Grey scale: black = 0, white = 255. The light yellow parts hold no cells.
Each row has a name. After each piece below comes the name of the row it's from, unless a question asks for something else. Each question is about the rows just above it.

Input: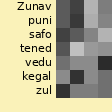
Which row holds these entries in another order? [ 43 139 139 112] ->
vedu
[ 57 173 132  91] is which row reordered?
puni
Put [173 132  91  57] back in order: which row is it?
puni
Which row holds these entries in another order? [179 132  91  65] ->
safo
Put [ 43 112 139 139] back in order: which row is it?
vedu
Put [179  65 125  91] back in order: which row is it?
Zunav
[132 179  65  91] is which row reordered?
safo

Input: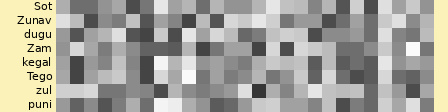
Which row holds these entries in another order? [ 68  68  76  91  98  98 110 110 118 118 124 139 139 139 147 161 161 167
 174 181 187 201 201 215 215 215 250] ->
Zam
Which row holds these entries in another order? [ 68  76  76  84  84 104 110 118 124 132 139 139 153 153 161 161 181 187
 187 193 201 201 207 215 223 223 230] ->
dugu
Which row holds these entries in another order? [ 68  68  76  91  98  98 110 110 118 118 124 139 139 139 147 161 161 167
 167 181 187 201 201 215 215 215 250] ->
Tego

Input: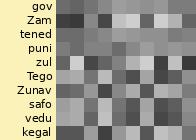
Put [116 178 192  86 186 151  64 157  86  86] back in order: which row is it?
kegal
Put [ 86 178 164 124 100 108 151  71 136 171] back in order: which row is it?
Zunav
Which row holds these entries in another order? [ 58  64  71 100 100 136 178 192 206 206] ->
Zam
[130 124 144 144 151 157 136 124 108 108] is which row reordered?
tened

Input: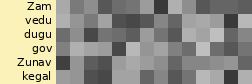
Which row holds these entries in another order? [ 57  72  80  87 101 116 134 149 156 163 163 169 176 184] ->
kegal
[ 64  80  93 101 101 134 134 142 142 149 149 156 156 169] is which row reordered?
Zunav
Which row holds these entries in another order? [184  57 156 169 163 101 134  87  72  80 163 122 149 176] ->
vedu

